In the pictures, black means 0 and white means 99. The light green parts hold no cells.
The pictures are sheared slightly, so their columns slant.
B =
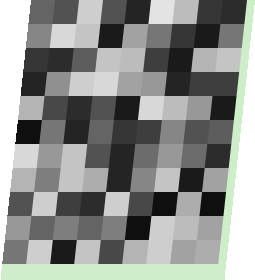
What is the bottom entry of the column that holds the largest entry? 70
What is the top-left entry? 39
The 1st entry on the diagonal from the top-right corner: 17
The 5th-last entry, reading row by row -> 28
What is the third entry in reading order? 80
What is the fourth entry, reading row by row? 32
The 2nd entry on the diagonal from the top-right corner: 10
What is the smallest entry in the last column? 6
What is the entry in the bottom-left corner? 46
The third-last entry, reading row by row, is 80
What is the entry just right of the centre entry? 24
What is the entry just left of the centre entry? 39
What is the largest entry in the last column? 76
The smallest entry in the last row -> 10
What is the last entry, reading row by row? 67
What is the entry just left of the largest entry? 14
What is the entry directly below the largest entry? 46
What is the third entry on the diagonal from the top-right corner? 10
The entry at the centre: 21

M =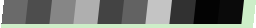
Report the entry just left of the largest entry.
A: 38
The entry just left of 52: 30

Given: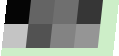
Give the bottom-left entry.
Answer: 76
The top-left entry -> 2
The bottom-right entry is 58

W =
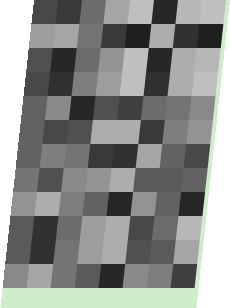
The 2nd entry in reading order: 22
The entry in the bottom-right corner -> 25
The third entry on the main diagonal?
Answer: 42
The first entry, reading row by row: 28
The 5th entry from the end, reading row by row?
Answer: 35
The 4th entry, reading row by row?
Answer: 64
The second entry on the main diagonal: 64
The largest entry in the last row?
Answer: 64
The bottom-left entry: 53
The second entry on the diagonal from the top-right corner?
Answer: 19
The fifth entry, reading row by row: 74
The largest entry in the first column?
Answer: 61
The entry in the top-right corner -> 74
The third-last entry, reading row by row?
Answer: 53
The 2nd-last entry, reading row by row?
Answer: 49

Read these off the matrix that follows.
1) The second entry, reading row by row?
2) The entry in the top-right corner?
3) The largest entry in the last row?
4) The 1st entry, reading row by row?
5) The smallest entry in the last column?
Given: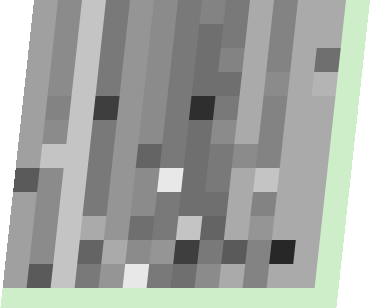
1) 54
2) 66
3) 90
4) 62
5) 43

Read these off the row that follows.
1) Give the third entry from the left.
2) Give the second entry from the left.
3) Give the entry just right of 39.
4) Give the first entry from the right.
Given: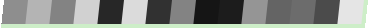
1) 51
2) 70
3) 42
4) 89

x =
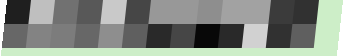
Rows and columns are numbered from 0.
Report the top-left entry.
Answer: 12
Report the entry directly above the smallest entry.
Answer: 55
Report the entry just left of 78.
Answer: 34
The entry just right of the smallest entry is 16
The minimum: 3
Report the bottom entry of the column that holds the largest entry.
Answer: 81
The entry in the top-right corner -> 19
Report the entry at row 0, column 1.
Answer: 74

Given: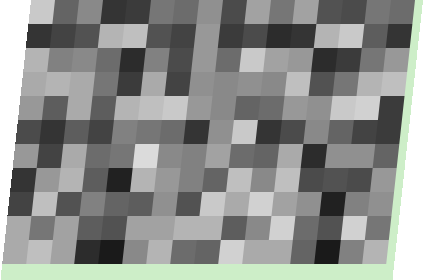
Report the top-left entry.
78
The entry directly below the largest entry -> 70
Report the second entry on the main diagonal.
26
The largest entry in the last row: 81
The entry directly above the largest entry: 46
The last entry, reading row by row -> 70
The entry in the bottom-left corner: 66
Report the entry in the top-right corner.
42
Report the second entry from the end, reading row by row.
50
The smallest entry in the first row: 20
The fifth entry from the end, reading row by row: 66
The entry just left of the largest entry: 46
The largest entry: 85
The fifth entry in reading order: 23
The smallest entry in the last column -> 20
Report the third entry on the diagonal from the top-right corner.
23
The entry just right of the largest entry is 53

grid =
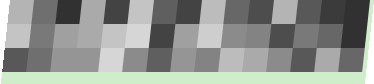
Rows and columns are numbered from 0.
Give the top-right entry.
19
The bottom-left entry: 34
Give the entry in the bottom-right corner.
40
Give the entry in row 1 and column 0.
76
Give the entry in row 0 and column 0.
70
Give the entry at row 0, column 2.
19
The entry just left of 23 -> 34
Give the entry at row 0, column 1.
43
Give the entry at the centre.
62

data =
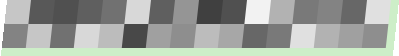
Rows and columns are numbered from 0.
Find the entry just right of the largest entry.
69
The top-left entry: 77
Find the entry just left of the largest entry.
31
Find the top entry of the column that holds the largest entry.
94
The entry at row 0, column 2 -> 31
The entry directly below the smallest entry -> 73
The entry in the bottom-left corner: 51
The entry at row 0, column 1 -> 34

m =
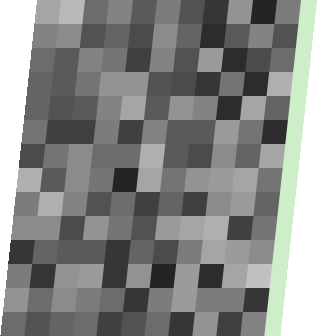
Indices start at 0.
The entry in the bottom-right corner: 51
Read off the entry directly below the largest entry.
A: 21
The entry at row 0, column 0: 64
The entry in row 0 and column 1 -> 72
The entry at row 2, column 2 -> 51
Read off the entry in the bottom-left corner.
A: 42
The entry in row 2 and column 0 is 42
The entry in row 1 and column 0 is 51
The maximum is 75
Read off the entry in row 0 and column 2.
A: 42
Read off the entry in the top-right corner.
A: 48
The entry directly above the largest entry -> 54

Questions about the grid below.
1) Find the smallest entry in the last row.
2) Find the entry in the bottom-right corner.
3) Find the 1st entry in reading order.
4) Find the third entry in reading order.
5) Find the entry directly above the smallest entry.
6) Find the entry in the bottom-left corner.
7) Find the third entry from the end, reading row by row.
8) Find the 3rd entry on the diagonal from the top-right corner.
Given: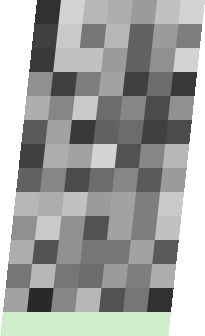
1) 16
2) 19
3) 19
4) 71
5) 71
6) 63
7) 32
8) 38

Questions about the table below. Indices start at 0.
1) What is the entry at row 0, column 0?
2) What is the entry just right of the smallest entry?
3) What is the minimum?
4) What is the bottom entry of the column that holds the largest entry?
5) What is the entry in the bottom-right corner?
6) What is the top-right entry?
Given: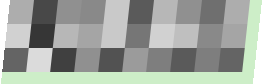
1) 67
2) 71
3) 21
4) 85
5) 39
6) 67
